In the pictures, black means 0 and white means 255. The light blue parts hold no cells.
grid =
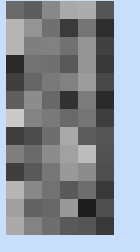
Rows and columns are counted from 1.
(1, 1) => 106
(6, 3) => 104
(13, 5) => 85
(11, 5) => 109
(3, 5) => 148
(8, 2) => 76
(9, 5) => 188
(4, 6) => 56
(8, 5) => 93
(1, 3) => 136
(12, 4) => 153
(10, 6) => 79
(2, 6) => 45
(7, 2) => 131
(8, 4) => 169
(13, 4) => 89
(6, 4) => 50
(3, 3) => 129
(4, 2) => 114
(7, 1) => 202
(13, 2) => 131
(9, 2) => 106
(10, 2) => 89

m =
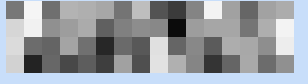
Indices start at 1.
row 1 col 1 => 119
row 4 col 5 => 93
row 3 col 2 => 108
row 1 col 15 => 162
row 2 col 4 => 157
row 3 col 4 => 164
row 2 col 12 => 166
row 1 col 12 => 243
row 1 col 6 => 167
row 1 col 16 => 172
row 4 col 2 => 35
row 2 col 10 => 11
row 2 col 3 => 144
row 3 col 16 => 237
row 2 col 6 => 96

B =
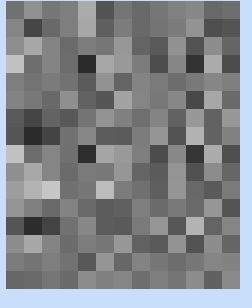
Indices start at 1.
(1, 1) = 113
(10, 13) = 102
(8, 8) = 124
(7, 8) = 111
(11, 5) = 119
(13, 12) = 100
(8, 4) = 113
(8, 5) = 135
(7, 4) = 88
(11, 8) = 112
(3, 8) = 100
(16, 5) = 140
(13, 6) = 92
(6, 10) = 135
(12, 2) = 128
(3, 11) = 82
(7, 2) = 69
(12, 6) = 92
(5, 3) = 123
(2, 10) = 123
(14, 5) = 125
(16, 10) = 117
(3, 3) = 132
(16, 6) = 128
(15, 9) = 119
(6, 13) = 106
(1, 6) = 83
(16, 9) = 126
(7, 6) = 147
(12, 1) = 149
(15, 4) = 114
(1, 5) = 171
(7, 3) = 99
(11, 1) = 157
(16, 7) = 133
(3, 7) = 151
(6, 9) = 120

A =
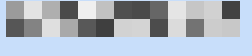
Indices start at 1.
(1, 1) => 155
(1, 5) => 239
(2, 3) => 223
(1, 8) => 74
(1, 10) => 229
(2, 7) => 210
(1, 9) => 102

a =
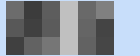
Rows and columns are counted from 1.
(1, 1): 108
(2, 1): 88
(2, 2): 64
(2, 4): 192
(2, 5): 101

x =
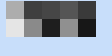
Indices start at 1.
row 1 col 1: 173
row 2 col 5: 23
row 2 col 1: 229

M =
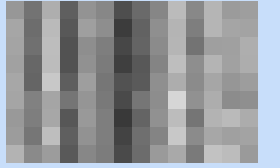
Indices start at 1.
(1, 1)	151
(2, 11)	126
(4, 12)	180
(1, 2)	115
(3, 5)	142
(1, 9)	134
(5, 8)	90
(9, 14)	154
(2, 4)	88
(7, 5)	153
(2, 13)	165
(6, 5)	149
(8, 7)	67
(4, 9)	132
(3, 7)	71
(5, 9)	143
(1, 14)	158
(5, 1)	167
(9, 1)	179
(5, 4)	94
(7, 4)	87
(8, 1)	156
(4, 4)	82
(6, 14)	143
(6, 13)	140
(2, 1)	166
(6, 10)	214
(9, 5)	135
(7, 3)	167
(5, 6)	118
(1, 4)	95
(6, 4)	117
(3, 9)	139
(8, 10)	200
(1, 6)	135

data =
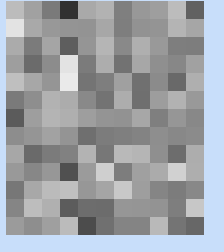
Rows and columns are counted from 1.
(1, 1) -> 188
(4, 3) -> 140
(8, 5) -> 111
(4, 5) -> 123
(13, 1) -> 155
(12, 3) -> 176
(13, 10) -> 116
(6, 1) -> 122
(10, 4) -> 80
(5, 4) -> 234
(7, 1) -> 91
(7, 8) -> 167
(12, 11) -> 199
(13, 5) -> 76
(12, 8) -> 149
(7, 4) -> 175
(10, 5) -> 155
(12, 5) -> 109
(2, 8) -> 146
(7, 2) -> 158
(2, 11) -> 166
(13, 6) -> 112
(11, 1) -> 119
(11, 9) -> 133
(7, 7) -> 146
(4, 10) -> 135
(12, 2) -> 189
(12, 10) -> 126
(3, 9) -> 153
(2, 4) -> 148
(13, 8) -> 132
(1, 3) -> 122
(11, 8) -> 158
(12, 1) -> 133

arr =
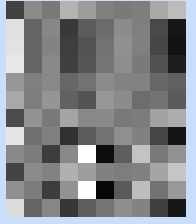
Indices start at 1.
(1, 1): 65
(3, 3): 131
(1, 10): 188
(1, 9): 168
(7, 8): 124
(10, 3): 130
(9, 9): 121
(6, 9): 115
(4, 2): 101
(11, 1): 144
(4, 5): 85
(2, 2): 101
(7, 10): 172
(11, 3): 61
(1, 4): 179
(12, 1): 219
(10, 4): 176
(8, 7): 143
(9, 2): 124
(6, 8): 109
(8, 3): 128
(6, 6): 150
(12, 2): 101
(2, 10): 23
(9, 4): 136
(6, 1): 168
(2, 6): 108
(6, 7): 140
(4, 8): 122
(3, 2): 102
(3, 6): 114
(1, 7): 122
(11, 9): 114
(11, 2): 124
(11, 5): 253
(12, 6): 116

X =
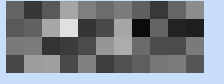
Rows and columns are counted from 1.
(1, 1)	100
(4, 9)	118
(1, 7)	123
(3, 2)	123
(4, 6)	61
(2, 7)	166
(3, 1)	121
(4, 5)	129
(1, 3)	89
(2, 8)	11
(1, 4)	165
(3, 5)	75

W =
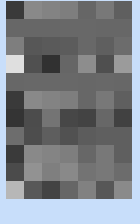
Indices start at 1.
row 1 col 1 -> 58
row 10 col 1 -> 75
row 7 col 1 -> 52
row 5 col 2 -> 104
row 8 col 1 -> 109
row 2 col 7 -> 103
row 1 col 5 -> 102
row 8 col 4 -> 81
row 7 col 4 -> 71
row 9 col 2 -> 137
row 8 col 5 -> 92
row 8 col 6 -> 95
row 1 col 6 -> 120
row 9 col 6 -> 120
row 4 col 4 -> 102
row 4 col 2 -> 80
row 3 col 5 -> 104
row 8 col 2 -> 77
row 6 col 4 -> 126
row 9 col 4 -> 126
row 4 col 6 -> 79
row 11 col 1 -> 183
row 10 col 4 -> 137
